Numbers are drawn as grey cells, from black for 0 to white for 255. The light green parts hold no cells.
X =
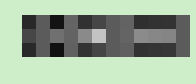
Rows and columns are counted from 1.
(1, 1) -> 40
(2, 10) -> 135
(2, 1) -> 71
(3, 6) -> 69
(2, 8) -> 100
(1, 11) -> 51
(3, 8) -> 96
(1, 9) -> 47

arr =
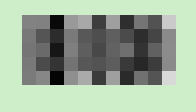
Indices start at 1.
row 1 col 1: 130
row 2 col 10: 69
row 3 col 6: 72
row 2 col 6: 78
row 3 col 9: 51
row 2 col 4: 122
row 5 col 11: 216
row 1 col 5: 168
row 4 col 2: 75
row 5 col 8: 42
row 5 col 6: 59
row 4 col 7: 93
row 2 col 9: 45
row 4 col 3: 52
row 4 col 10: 60
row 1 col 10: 82

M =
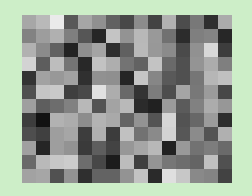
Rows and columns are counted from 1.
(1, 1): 167
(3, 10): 152
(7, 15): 151
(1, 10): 67
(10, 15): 106
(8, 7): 169
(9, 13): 139
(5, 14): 182
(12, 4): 147
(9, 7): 60
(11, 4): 204
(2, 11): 113
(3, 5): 143
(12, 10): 42
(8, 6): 179
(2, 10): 153
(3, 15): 61
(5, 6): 145
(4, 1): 211
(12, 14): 132
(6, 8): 105
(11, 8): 188
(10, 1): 160
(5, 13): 118
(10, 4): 147
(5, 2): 162
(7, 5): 184
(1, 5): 166
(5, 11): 89
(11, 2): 185
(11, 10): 148
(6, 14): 155

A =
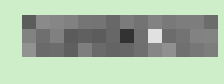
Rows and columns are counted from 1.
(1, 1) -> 92
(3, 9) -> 111
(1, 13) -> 125
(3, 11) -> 144
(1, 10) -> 130
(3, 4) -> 95
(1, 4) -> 129
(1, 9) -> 115
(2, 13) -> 130
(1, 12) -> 125

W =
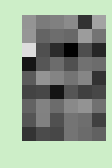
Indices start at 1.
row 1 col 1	148
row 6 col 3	20
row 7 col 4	137
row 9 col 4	116
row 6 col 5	64
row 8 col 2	129
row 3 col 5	78
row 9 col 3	71
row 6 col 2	71
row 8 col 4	116
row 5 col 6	50
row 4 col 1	21
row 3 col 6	38
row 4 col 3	108
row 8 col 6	64
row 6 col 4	85

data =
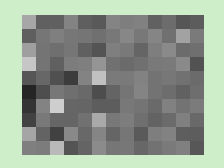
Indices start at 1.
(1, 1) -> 167
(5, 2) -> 103
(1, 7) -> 132
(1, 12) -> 86
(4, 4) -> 124
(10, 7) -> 118
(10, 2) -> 124
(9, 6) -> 133
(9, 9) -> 90
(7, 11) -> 129
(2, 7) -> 120
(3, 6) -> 84
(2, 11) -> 112
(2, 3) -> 127
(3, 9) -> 101
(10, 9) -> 103
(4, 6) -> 149
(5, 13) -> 107
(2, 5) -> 117
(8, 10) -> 99
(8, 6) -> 169
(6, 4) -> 111
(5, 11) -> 119
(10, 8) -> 119
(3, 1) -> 159
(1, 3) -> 96
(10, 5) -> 100
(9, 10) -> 126
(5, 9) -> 130
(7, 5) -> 101
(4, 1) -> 198
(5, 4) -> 60
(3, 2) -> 116
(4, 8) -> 107

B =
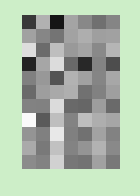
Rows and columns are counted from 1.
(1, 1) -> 56
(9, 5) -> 113
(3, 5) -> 164
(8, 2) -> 90
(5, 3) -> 84
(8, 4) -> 131
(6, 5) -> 113
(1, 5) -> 136
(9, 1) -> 148
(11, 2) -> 130
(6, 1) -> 106
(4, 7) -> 77
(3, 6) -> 137
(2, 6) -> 159
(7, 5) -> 102
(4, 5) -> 40
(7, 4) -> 105
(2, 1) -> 161
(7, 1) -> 130
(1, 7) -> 133
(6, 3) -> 169
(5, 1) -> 128

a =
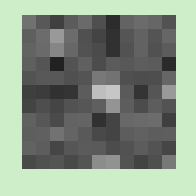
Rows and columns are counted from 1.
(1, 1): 113
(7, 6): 95
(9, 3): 114
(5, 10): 78
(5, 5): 84
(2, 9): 98
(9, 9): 97
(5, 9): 77
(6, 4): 52
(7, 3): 69
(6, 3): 49
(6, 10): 85
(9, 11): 94
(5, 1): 83
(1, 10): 102
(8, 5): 100
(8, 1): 97
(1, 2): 88
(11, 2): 80
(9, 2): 96
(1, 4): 91
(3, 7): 49
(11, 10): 79
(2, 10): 84
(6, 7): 198
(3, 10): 81
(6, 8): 90
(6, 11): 153
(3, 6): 75
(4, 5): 96
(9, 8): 93
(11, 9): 67
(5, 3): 88
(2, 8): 85
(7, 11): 83
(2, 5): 80

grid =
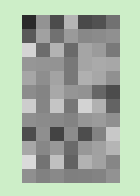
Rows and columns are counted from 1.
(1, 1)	42
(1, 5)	73
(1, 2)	147
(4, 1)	150
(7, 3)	197
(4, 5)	165
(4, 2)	148
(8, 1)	143
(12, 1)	143
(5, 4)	120
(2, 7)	144
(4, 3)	147
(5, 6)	167
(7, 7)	99
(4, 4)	120
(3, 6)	155
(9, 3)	67
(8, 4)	131
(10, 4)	106
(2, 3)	113
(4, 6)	170
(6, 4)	149
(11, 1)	218
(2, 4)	154
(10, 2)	135
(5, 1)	166
